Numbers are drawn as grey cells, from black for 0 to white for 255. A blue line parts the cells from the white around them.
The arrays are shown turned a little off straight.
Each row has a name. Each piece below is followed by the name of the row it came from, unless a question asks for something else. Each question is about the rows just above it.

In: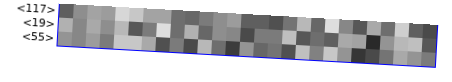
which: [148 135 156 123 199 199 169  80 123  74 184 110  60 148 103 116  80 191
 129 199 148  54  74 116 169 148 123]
<55>
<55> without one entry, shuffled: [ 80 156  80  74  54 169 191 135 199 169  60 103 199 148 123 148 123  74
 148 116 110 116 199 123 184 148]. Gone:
[129]

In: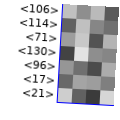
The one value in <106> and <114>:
[192]
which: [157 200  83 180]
<71>

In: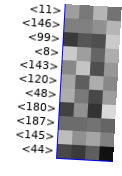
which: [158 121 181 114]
<11>
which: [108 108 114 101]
<187>

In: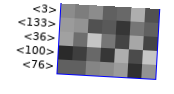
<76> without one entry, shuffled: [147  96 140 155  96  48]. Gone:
[133]
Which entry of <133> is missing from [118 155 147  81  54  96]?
[89]

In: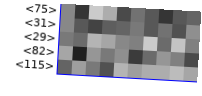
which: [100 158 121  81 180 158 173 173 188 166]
<115>
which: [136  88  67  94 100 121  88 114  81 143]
<31>
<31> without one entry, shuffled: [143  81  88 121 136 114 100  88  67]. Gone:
[94]
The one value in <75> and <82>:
[74]

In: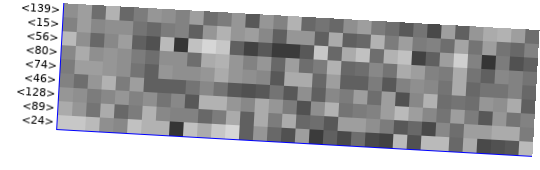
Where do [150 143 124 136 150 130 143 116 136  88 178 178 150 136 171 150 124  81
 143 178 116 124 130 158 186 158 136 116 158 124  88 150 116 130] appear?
<128>
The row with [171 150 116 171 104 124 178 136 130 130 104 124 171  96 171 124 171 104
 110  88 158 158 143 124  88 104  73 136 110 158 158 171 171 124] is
<89>
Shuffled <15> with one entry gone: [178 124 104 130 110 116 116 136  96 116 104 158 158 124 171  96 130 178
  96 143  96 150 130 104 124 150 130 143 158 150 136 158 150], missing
[164]

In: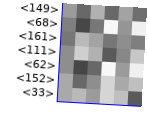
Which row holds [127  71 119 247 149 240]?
<68>
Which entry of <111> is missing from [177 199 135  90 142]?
[207]
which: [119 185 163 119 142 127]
<161>
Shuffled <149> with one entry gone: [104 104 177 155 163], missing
[111]
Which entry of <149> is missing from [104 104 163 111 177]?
[155]
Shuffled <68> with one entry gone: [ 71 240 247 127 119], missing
[149]

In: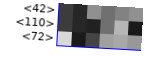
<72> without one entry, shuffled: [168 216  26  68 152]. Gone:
[160]
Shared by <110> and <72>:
[26]
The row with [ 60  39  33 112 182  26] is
<110>

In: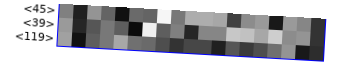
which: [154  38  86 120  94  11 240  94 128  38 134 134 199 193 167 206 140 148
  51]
<39>
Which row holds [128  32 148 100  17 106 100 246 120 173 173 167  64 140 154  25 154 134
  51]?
<45>
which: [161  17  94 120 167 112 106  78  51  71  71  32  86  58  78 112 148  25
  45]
<119>
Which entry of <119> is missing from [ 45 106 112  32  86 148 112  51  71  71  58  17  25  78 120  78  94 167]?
[161]

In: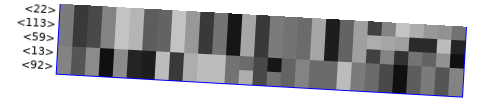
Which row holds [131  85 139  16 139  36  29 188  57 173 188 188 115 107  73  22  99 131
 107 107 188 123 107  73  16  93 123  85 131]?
<13>
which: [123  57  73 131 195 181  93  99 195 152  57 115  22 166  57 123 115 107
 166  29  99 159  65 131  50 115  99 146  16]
<59>

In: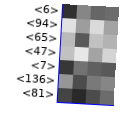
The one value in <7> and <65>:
[89]
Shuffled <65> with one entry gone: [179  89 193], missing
[186]
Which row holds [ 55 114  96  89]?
<7>

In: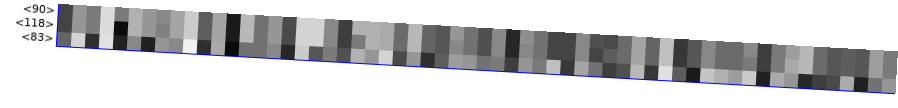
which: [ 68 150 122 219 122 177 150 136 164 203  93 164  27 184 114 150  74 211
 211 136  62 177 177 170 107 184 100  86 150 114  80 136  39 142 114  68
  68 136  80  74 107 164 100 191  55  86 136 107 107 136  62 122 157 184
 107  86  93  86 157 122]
<90>
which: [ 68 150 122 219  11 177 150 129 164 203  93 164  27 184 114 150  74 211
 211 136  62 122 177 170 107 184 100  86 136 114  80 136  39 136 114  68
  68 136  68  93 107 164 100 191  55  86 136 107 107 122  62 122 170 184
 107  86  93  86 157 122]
<118>
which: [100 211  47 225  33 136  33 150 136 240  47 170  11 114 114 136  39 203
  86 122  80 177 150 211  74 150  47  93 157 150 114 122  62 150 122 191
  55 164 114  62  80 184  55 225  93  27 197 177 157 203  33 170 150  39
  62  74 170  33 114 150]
<83>
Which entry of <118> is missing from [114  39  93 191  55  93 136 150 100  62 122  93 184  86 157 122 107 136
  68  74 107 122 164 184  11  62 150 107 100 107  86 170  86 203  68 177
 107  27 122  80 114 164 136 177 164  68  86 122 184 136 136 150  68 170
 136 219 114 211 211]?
[129]
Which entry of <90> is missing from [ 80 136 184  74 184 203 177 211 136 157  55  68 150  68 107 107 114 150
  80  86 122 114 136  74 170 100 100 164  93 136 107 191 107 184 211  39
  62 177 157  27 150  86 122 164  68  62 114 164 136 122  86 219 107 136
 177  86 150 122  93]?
[142]

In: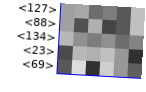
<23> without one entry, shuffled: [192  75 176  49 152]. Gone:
[184]
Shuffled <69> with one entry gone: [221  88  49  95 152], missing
[206]
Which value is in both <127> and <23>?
[192]
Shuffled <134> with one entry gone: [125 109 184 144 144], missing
[132]
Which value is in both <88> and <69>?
[88]
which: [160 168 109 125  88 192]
<127>

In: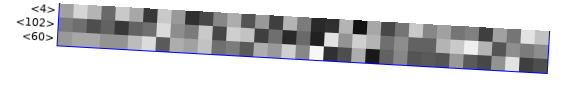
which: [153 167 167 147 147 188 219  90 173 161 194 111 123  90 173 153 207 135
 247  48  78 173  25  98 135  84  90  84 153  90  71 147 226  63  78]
<60>
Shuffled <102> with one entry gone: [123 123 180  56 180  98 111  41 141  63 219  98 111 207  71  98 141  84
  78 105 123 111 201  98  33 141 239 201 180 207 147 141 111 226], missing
[194]
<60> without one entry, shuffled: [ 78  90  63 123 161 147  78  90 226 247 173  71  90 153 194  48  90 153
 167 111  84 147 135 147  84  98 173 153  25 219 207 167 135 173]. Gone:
[188]
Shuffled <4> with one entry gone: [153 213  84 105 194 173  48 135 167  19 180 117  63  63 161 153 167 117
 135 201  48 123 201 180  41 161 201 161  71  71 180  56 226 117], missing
[129]
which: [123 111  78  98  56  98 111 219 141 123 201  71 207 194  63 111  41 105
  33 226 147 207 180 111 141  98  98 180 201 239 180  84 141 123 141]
<102>

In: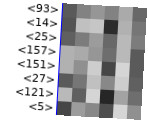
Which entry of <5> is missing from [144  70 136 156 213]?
[78]
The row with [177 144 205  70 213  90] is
<151>
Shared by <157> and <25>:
[185]
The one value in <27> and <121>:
[96]
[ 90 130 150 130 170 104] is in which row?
<93>
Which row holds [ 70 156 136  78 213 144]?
<5>
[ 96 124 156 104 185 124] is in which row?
<25>

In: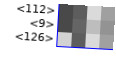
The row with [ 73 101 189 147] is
<9>
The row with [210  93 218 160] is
<126>
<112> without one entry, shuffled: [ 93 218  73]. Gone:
[160]

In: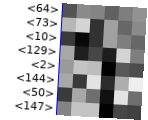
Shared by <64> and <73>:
[138]
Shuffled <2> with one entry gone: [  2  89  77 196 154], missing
[189]
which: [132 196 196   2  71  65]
<147>
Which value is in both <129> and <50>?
[168]
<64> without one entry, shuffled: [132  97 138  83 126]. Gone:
[146]

